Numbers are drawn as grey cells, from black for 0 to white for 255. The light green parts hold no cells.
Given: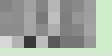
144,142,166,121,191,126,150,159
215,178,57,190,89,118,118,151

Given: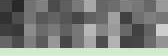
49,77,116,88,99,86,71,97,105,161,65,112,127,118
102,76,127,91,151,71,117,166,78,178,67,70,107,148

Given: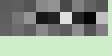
95,117,149,24,34,223,36,5,191

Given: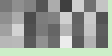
143,171,76,125,130,208,99,201,83
183,185,90,145,108,236,91,178,91

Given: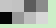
4,152,189,215

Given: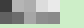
97,108,166,142,138

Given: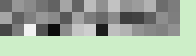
166,97,127,151,138,88,162,124,105,139,61,65,95,142,126

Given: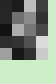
39,113,139,50
45,51,81,219
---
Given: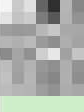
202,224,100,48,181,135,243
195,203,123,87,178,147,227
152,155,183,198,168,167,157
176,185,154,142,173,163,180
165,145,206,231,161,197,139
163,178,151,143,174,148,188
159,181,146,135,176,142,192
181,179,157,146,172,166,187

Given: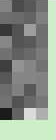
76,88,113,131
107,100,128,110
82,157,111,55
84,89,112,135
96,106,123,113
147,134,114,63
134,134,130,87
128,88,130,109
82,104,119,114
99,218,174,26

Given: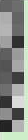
109,100
100,173
106,180
47,160
155,95
167,84
61,93
179,111
218,50
58,142
178,36

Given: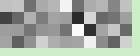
197,112,171,182,244,113,172,181,133,193,193
103,176,124,163,158,42,214,104,115,159,67
155,117,148,152,115,250,48,164,198,106,158
95,144,208,173,161,164,240,140,98,208,163

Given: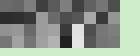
102,126,63,90,127,64,97,117,77,107
47,55,155,106,77,85,168,57,149,44
151,105,156,162,58,224,79,119,126,146
162,117,160,178,32,228,87,117,121,118

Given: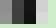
64,21,209,143
63,17,217,147
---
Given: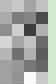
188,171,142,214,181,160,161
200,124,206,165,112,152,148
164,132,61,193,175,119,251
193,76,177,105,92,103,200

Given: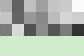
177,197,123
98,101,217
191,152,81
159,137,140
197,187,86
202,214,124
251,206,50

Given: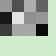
152,23,59
80,227,166
173,144,167
99,150,10

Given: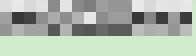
222,160,148
231,55,179
217,67,162
225,142,162
138,171,87
229,142,178
137,178,92
125,230,85
159,140,105
149,155,91
149,155,91
232,56,187
217,133,172
228,59,178
226,155,149
231,59,187

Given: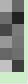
178,110,71,152,102,194
102,34,122,116,110,62

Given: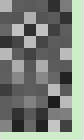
181,87,102,48,184,94,95,61,93,93,131
93,85,194,69,94,172,136,89,102,50,34
90,175,50,188,66,88,93,93,130,88,102
93,85,194,69,94,172,136,89,102,50,34
47,90,64,92,89,92,102,186,27,124,197
123,50,93,90,187,90,34,91,186,127,65

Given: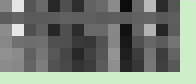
137,92,140,135,145,139
228,100,230,112,139,136
84,90,79,109,96,100
105,91,97,111,118,125
39,92,38,80,87,81
79,96,79,79,70,72
45,95,44,57,39,51
98,95,105,55,65,60
105,91,105,82,86,91
138,93,135,134,148,143
12,90,17,24,30,37
102,96,101,80,61,55
184,100,178,102,116,119
42,88,36,91,60,63
85,94,92,116,99,88
